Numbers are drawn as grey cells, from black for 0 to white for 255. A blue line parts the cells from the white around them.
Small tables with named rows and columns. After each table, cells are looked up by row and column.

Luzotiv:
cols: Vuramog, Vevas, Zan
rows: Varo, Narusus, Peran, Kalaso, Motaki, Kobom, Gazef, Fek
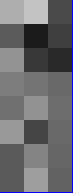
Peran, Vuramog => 148
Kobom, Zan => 106
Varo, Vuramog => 173
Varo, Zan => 73
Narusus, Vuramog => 92
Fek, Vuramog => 90
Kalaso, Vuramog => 124
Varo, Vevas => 194
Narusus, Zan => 63
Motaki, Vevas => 146
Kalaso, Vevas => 116
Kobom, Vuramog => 152
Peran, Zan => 41
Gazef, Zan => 101
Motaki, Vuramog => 112
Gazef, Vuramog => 90
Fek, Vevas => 157
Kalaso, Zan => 106
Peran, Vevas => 57

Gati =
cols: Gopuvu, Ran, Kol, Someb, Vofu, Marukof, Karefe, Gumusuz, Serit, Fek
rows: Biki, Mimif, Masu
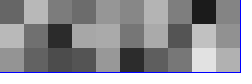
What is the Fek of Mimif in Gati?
145
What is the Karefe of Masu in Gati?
94
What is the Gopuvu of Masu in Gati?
148
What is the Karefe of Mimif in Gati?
170
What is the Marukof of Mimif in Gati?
118
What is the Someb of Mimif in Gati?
167
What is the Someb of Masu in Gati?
84
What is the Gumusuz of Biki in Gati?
126
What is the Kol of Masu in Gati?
76
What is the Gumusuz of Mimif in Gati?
84
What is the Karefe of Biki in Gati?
180
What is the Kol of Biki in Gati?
124
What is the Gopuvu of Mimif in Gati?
185
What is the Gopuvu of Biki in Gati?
102
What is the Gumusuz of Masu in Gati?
119
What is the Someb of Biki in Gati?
108
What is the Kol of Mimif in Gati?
43
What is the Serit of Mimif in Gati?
193
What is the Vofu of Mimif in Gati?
170
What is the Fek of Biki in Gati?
132
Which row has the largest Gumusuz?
Biki

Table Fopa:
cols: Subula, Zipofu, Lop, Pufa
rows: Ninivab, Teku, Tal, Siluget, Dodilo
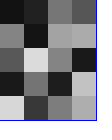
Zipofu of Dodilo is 56
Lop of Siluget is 29
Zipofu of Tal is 219
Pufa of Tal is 25
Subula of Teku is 132
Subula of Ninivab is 18
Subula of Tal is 88

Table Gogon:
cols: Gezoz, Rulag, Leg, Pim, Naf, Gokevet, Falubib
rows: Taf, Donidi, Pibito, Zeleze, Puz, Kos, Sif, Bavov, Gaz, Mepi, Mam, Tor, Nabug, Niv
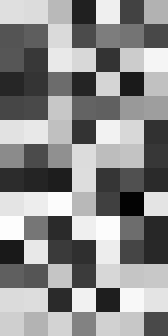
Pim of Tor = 59
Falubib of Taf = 178
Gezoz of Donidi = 84
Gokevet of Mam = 69
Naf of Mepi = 252
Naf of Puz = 96
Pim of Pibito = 216
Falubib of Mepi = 39
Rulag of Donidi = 94
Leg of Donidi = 218
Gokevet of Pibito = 204
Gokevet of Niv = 199
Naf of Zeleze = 213
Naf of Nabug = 30
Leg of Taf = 185
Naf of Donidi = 125
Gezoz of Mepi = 253

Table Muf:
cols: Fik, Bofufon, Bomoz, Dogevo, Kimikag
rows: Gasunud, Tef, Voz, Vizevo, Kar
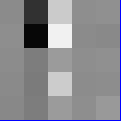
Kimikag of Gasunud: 144
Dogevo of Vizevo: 140
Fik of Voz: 140
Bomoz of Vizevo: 204
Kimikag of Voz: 144
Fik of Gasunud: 139
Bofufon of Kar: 125
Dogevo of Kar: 142
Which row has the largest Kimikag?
Kar

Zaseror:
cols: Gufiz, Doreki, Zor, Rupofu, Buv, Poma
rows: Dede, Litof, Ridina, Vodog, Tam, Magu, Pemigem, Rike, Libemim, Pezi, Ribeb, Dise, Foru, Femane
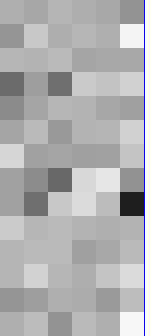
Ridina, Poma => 169
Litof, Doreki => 198
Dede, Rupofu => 173
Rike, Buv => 231
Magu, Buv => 179
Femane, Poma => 247
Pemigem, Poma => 197
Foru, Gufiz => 149
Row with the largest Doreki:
Dise

